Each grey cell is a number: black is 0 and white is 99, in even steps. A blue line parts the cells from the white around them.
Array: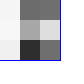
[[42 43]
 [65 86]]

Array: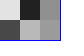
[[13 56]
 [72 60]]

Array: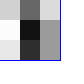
[[40 85]
 [ 7 60]]

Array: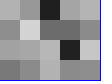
[[59 12]
 [82 42]]

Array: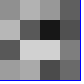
[[69 59]
 [34  9]]

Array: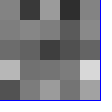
[[22 60]
 [52 49]]
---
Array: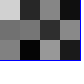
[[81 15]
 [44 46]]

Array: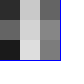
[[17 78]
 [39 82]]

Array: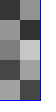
[[21 57]
 [58 19]]

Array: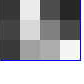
[[21 91]
 [26 84]]

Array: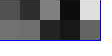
[[31 18]
 [44 43]]

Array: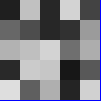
[[12 75]
 [40 30]]
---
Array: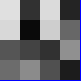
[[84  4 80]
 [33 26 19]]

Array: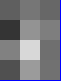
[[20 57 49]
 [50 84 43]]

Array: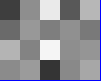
[[41 59 49]
 [70 51 95]]

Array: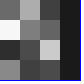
[[96 49 39]
 [18 29 79]]

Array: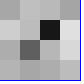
[[80 73  9]
 [67 37 71]]

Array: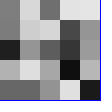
[[48 80 83]
 [12 58 36]]

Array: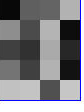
[[55 29 70]
 [25 19 66]]
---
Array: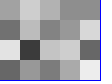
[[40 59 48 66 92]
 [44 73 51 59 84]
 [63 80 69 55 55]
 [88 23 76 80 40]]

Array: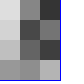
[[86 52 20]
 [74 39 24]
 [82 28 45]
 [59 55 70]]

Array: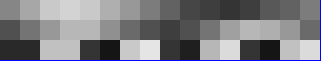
[[31 45 59 71 71 56 41 31 24 31 45 62 71 68 59 41]
 [16 16 75 75 20  8 78 89 20 12 71 85 20  8 75 85]
 [52 65 78 82 78 68 59 48 38 27 24 20 24 34 38 48]]

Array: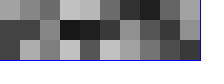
[[63 52 42 75 71 42 19 12 39 63]
 [26 67 49 75 33 75 63 45 30 22]
 [26 26 52  9 12 22 56 33 22 56]]

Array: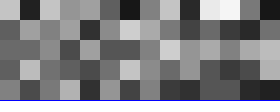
[[37 73 44 37 29 44 76 54 41 58 33 23 29 69]
 [50 29 47 69 19 58 26 50 23 19 33 33 16 13]
 [37 62 50 62 19 54 80 66 47 26 41 23 16 44]
 [41 41 54 29 62 33 33 50 80 58 66 50 66 73]
 [76 13 76 58 62 37  9 50 76 16 91 95 47  9]]

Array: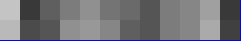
[[72 29 33 56 59 52 37 33 48 52 66 25]
 [76 22 37 48 56 45 41 33 48 52 62 22]]
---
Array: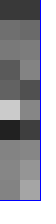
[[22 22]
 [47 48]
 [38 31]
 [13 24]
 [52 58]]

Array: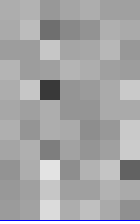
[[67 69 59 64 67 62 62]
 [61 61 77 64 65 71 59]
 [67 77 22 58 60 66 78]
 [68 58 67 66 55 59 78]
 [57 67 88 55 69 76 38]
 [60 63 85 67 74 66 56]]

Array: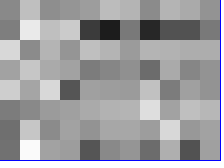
[[53 74 55 58 61 73 70 54 70 66 57]
 [84 54 70 58 74 70 60 70 69 67 67]
 [80 64 84 33 62 61 60 75 48 62 57]
 [43 77 54 63 57 65 65 61 84 59 63]]

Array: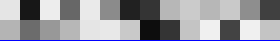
[[89  9 92 40 91 54 13 20 71 79 71 78 55 25]]

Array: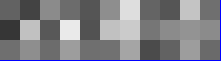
[[38 26 54 42 33 55 86 39 33 76 43]
 [43 55 42 61 43 44 64 29 38 61 41]]

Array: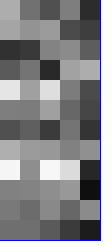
[[67 44 31 49 17]
 [19 22 51 54 36]
 [89 62 86 48 29]
 [31 37 23 45 20]
 [95 55 96 85 15]
 [47 42 53 40 54]]

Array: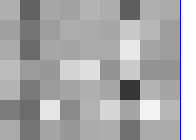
[[68 38 65 63 70 67 37 68 66]
 [66 41 65 64 66 66 90 64 61]
 [70 47 60 64 68 65 21 70 64]
 [66 46 64 59 66 67 44 66 66]]
